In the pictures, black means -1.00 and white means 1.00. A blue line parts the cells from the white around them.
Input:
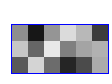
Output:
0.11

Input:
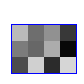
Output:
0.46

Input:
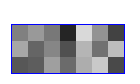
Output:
0.00

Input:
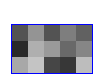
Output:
-0.35

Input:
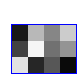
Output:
-0.81

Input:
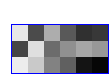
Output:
0.81
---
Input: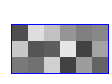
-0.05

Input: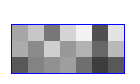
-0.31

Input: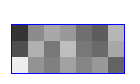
0.86

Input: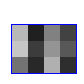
-0.10

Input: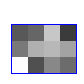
0.99

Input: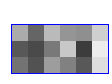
-0.10
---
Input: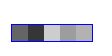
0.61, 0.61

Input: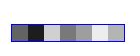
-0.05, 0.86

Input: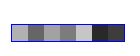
-0.03, 0.55

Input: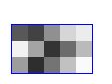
-0.59, 0.96

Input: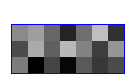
0.44, 0.50

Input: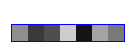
0.61, 0.61
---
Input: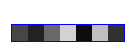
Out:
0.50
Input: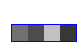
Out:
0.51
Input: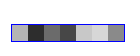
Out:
0.69
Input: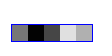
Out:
0.76
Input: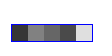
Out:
-0.42
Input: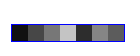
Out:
0.04
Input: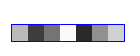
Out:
0.13
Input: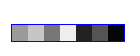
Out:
-0.34
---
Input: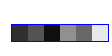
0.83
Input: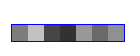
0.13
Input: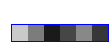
-0.57
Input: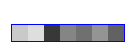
-0.23
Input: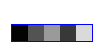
0.71
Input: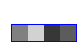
-0.28
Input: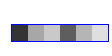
0.75
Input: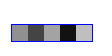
0.50
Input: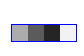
0.90
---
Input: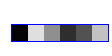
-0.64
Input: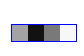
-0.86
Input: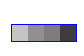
0.13
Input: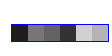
-0.61
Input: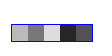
0.73
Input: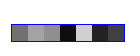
0.63
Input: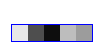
-0.89
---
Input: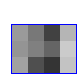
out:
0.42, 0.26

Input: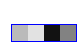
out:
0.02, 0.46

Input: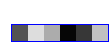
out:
0.51, -0.35

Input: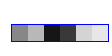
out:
0.81, 0.06

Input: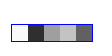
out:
-0.24, 0.95

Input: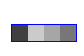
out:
-0.07, -0.50

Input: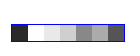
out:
-0.33, -0.67

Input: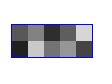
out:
0.68, -0.75
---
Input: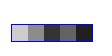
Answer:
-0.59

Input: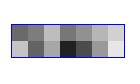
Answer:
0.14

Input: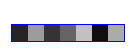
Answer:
0.51

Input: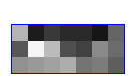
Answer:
-0.67

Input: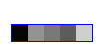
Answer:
-0.06

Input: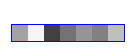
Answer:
0.17

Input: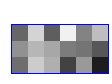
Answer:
0.89

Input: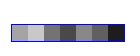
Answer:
0.07

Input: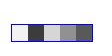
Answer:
0.68

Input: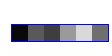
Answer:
0.21
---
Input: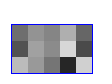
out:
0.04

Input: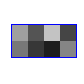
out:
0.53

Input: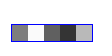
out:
-0.25

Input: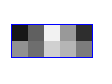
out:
0.90

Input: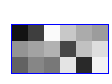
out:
0.96

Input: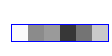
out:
0.21
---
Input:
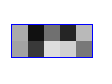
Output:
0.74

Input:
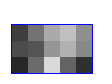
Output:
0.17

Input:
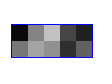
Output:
0.14

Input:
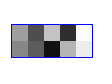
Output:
-0.87

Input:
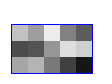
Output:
0.18

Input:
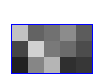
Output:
-0.05
